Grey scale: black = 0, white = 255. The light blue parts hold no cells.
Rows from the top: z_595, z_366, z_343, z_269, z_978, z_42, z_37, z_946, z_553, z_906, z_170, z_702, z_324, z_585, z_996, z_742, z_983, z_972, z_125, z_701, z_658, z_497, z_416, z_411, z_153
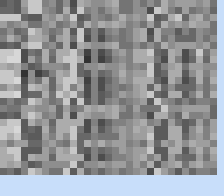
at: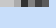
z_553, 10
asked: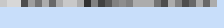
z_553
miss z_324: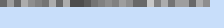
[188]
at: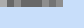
z_324, 23

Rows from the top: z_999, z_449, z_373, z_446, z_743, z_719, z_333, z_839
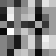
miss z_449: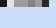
[184]
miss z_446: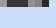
[168]
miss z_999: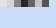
[116]
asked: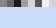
z_719

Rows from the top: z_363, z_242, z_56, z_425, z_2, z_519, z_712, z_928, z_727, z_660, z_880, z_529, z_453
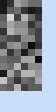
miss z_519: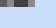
[78]
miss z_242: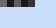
[38]
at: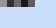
z_928, 1
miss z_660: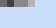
[123]

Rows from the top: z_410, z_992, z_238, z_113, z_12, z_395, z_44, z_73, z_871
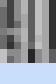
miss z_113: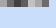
[50]
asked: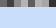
z_395
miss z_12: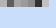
[123]
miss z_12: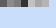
[154]
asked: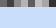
z_992

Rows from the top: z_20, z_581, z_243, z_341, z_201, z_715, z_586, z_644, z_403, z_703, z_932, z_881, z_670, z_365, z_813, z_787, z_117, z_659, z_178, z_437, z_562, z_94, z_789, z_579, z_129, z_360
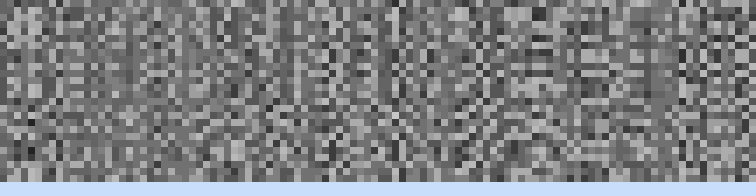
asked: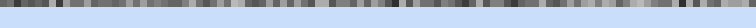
z_20
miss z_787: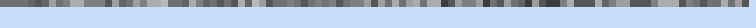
[47]
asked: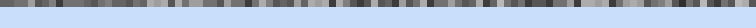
z_932
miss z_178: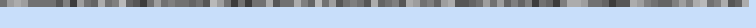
[143]
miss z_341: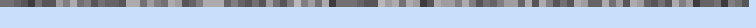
[72]

